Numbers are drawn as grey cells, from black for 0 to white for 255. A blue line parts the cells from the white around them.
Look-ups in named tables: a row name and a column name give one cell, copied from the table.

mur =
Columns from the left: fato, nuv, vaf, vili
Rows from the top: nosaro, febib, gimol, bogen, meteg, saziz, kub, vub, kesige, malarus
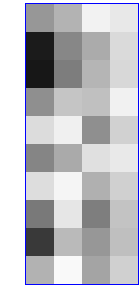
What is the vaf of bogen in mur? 192
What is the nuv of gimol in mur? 125
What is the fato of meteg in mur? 220
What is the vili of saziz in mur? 233
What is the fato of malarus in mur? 178
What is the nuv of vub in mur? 230
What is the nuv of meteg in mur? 240
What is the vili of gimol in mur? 216
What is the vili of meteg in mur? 209
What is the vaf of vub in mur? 126
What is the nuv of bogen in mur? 197
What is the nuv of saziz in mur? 170
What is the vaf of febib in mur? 171
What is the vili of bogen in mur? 241
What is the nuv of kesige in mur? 186
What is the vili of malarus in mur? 208

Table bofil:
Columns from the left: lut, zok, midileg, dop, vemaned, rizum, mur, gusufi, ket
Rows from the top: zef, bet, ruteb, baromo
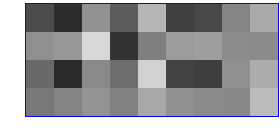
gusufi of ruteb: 144
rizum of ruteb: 67
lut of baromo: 120
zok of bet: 151
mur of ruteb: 62
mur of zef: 72
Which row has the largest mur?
bet

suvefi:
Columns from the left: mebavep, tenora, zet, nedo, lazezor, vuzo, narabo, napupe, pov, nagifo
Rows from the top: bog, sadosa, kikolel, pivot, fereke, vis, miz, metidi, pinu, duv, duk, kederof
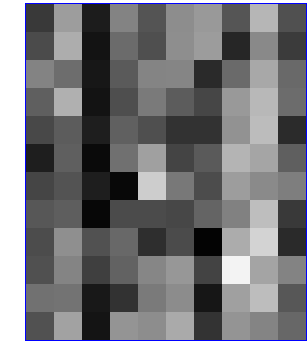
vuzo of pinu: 75
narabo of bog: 153
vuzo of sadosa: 142
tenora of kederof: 162
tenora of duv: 132
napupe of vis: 180
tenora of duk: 115
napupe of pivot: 153
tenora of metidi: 94
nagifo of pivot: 108
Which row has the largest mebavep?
kikolel

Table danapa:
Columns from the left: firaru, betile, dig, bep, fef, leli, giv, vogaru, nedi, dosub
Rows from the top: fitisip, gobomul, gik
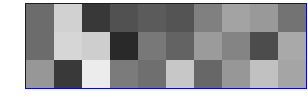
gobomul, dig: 206
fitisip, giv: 128
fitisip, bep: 81
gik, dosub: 165
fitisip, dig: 56
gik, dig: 236
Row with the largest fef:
gobomul

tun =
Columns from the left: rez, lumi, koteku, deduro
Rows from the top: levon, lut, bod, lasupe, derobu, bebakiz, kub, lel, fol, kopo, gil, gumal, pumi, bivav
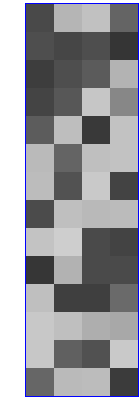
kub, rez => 188
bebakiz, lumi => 100
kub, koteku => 201
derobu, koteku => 57
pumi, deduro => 201
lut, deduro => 53
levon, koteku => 193
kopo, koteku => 74
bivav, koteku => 188
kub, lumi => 82
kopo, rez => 54
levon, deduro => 100
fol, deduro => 67
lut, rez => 78
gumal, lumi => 191
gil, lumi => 63
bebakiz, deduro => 194
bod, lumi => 78
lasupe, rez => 68
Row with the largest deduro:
pumi

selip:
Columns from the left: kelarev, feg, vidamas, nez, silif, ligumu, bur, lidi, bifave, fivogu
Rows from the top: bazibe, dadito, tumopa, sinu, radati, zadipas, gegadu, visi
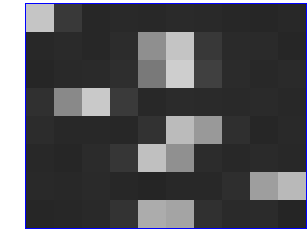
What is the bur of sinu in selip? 42
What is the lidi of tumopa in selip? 43
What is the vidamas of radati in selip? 40
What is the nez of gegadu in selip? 39
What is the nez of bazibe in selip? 41
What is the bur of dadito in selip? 56
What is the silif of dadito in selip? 143
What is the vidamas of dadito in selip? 39
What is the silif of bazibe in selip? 40
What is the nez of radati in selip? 39
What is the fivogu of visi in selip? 37
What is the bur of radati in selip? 153
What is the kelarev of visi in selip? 38
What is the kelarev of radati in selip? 44

